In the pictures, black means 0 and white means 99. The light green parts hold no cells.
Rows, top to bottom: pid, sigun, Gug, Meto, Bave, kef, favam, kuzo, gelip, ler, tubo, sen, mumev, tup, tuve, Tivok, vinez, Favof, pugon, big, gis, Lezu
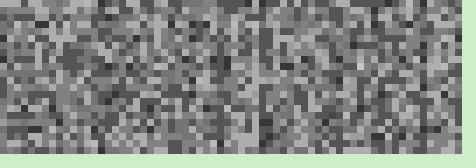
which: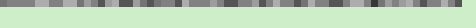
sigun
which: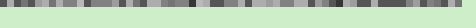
sen
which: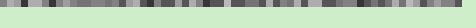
Tivok
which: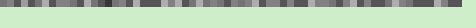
tuve
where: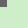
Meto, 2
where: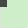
vinez, 48
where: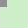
Meto, 50

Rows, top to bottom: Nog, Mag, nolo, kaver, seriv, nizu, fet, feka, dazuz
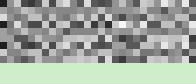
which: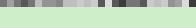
dazuz
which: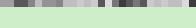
nizu
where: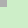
Mag, 5
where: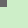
kaver, 26

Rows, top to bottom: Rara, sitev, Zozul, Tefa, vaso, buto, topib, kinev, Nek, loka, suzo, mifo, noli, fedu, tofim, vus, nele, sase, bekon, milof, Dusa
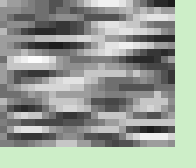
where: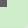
sitev, 12
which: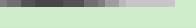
sase
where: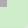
sitev, 18

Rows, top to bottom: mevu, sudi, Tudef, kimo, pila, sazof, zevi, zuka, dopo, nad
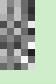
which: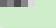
nad
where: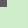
sazof, 3
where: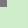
Tudef, 4
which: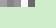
dopo
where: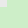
kimo, 5
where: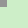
dopo, 3

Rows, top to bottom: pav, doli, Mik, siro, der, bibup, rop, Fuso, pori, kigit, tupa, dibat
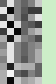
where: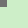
bibup, 5
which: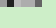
kigit
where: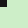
bibup, 2
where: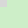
siro, 3
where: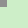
rop, 6

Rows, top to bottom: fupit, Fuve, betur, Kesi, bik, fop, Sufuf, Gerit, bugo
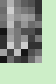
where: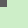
fupit, 4
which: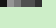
bik
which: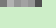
betur
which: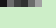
bugo
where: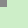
Fuve, 3

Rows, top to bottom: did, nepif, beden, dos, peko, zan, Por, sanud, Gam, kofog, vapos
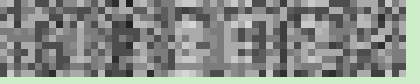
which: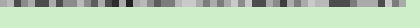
did
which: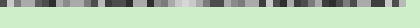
vapos
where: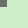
Por, 24
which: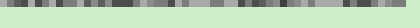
sanud
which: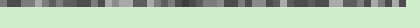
nepif
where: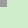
dos, 15
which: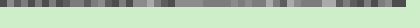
kofog

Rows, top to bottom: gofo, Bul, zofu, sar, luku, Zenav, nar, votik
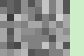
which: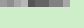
votik
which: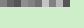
Bul
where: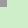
votik, 1
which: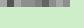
luku
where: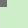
Bul, 6

